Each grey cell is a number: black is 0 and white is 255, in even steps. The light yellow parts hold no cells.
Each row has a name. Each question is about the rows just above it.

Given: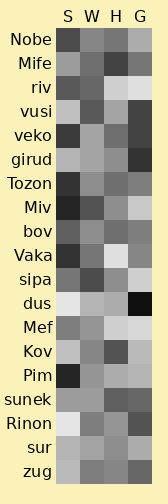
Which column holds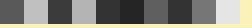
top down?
S
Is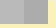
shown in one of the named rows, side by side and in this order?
no

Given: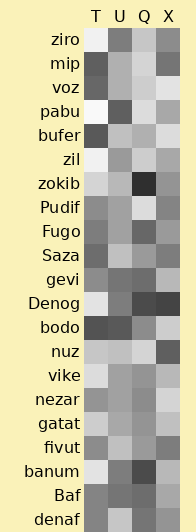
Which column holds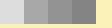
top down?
X
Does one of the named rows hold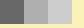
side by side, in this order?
yes
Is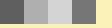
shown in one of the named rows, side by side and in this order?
yes
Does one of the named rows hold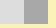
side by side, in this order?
yes

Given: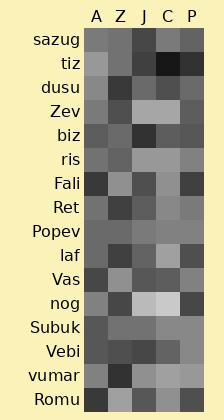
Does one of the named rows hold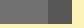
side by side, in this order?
no
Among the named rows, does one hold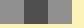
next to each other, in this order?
yes
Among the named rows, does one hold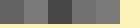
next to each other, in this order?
no

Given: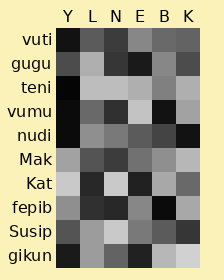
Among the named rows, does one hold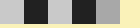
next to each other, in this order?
no
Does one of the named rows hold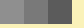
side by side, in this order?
yes
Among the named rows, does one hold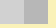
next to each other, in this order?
no
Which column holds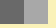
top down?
K
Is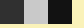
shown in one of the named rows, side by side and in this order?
no
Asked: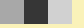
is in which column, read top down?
K
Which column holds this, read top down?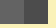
K

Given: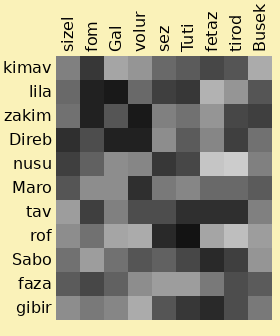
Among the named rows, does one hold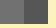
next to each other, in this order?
yes
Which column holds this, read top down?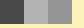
fetaz

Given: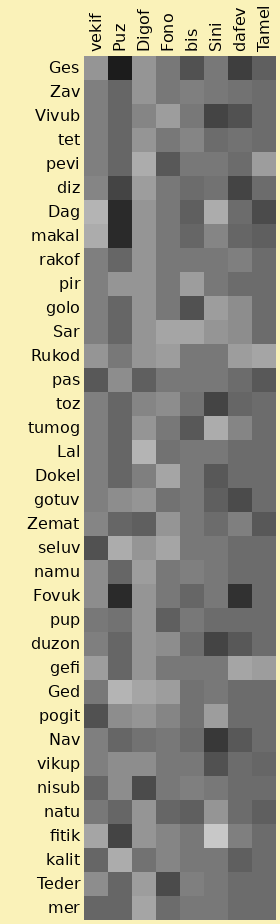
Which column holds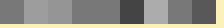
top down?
Sini
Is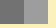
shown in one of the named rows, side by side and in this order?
yes
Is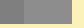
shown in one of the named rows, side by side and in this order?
yes
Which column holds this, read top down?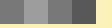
Fono

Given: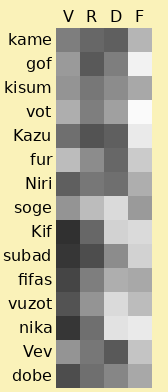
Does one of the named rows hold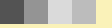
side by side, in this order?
yes
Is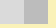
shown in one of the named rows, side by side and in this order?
yes
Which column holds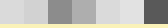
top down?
D
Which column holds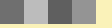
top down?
V
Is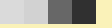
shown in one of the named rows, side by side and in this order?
no
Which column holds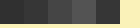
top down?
V

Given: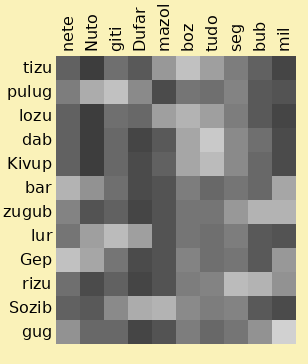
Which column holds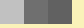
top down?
nete
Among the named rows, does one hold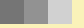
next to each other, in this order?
yes

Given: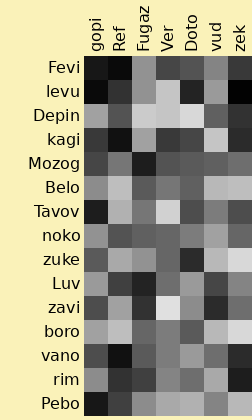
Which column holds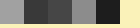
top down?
gopi
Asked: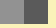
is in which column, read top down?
gopi
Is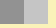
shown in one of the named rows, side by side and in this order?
yes

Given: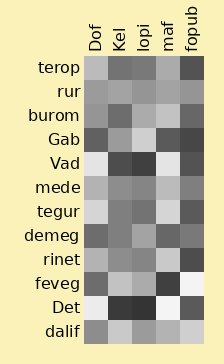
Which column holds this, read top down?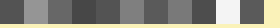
fopub
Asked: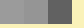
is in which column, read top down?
Dof
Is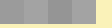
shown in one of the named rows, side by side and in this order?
yes
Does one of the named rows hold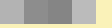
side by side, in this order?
yes
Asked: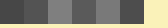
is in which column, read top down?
fopub

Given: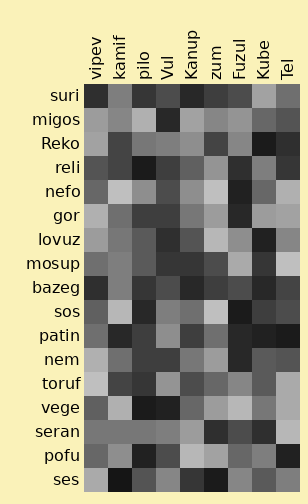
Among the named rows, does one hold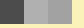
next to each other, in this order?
no
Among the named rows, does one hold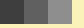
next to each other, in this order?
no
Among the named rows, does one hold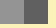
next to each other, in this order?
no
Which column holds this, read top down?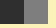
Kube

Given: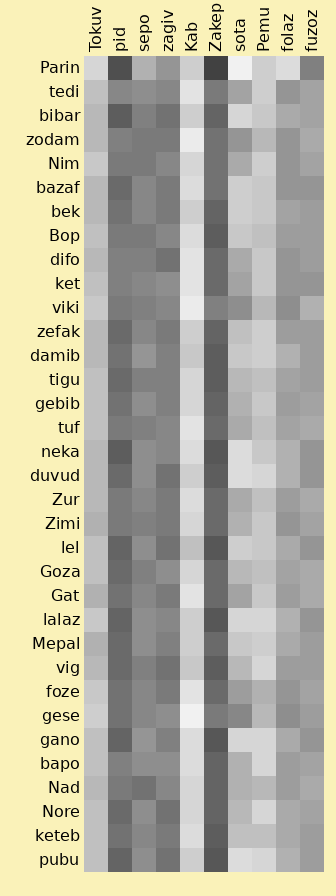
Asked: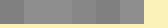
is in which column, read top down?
sepo
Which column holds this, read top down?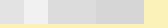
Kab
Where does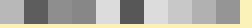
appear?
neka
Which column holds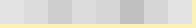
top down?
Kab
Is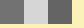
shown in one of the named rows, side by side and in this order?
yes
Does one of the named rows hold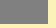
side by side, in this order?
yes
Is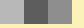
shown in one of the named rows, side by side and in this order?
yes

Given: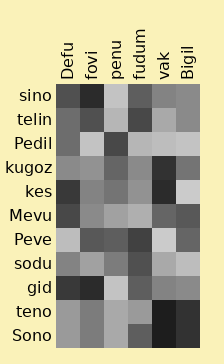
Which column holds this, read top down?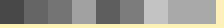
penu
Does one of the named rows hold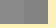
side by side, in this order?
no
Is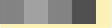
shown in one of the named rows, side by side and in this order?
no
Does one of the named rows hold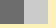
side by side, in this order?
no

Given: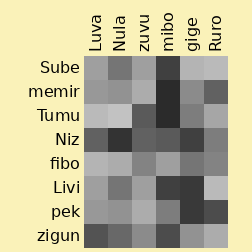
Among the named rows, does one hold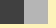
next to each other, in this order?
yes
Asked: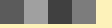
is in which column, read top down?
mibo
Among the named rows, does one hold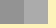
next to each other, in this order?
yes
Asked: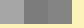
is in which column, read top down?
Ruro
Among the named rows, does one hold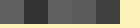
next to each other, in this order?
yes

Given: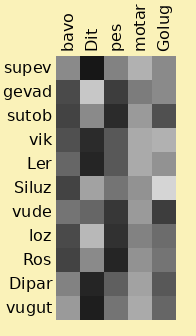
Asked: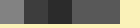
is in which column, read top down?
pes
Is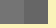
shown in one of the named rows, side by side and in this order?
yes

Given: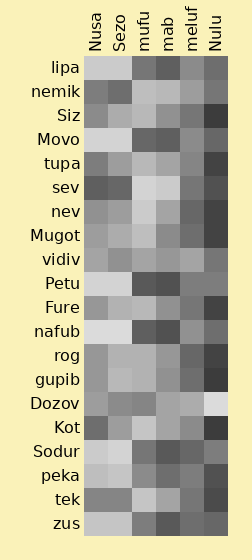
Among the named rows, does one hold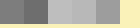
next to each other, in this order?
yes
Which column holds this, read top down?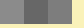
meluf
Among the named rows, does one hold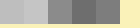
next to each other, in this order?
yes
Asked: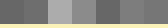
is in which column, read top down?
meluf

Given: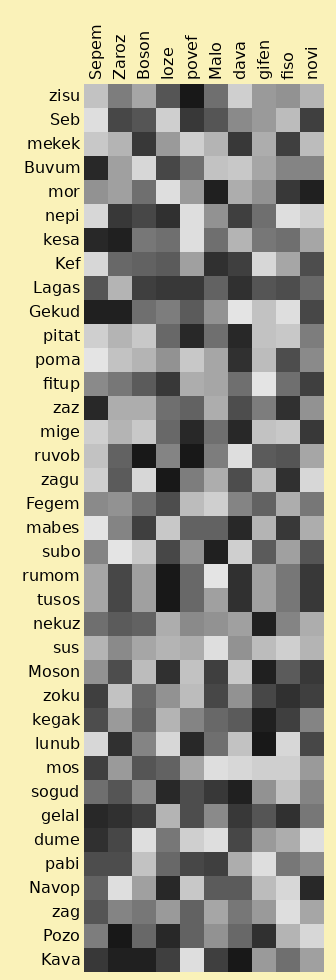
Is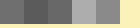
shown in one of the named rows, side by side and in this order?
no
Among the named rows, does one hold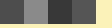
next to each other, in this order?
yes

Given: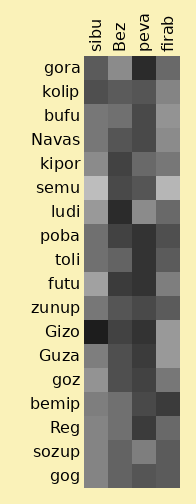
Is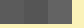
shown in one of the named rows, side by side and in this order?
no
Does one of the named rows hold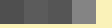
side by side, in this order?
yes
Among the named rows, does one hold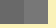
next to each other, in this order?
yes

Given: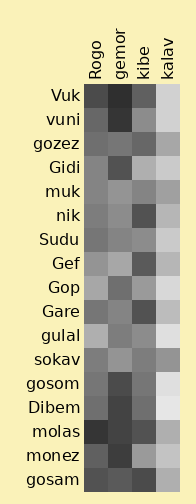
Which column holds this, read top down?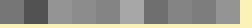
gemor
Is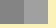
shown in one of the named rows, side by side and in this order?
yes
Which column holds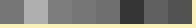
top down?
Rogo

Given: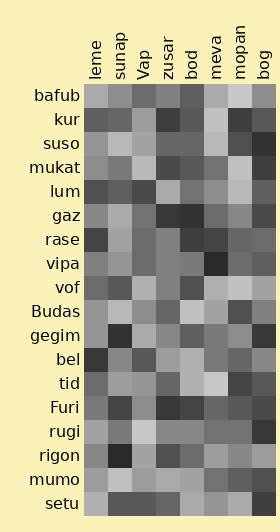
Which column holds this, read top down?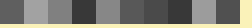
bog
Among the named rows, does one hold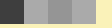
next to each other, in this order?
no

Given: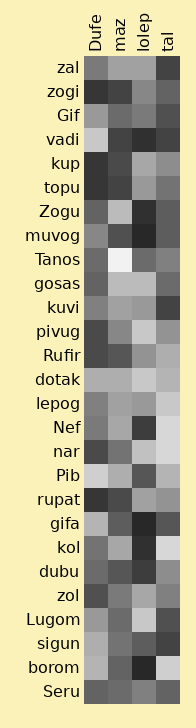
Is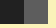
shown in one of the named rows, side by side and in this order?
no
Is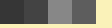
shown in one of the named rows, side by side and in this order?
no
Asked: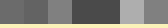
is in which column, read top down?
Dufe
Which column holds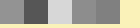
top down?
tal
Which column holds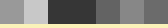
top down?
Dufe
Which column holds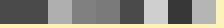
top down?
Dufe

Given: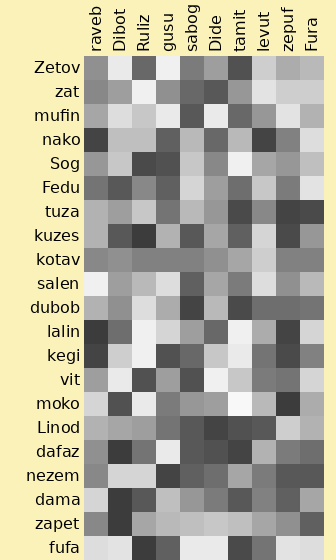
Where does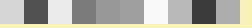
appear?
moko
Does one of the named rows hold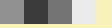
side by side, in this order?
yes
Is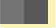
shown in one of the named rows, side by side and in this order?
yes
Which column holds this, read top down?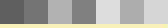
gusu
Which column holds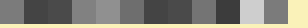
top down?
zepuf

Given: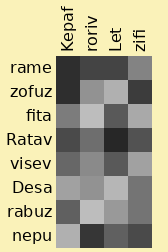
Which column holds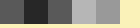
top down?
Let
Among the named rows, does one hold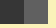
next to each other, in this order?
yes
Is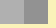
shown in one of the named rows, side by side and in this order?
no
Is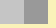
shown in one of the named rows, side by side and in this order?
no
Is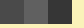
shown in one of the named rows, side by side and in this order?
no
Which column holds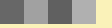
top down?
Kepaf

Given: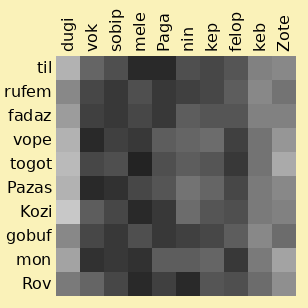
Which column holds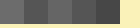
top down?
kep
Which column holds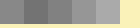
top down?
Zote
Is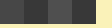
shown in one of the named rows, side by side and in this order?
yes
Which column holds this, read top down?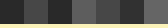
vok
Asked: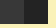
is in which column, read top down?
mele
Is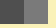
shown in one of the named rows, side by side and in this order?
yes
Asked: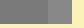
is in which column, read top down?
keb

